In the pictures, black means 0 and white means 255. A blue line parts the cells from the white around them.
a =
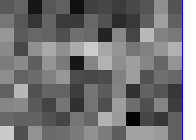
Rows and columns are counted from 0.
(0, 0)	88
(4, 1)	138
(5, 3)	129
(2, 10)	185
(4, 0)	124
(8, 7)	178
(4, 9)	158
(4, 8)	142
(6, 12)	55
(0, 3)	86
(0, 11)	143
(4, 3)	148
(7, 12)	60
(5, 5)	75
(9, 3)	106
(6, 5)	60
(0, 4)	96
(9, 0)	202
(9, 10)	162
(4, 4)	122
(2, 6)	105
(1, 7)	81
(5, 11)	111
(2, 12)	120
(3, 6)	204
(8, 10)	70
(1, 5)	57
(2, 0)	150
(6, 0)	96
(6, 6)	116
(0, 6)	64
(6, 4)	99
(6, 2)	81
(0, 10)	85
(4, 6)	133
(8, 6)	102

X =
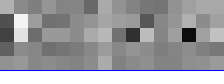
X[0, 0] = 177
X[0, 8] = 146
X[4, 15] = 154
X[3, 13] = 141
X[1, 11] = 135
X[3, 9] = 148
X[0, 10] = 119
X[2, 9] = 48
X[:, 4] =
[132, 115, 153, 117, 134]
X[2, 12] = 159
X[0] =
[177, 138, 127, 149, 132, 133, 104, 170, 146, 131, 119, 116, 146, 160, 169, 168]
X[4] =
[146, 152, 135, 140, 134, 131, 140, 171, 129, 138, 143, 131, 132, 142, 145, 154]
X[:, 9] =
[131, 154, 48, 148, 138]
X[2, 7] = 184
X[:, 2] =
[127, 157, 109, 134, 135]
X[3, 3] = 112
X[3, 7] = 155
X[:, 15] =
[168, 160, 193, 120, 154]
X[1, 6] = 147
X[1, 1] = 243
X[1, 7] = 165
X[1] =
[80, 243, 157, 113, 115, 140, 147, 165, 158, 154, 87, 135, 149, 176, 140, 160]

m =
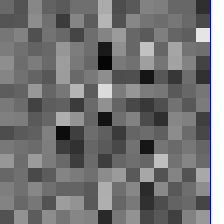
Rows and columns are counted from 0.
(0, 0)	105
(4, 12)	162
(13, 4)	100
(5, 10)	21
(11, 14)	106
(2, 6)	110
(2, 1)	130
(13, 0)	126
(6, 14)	118
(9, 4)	12
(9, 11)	95
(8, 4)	174
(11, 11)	191
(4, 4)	157
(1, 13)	105
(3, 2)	99
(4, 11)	117
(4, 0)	142
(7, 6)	106
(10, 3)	126
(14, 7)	175
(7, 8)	100
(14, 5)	147
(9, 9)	101
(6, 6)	92
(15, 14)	152
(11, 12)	114
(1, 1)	86
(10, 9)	114
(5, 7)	142
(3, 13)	115
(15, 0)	82
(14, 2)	119
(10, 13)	119
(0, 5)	111
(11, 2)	155
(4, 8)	121
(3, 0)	124
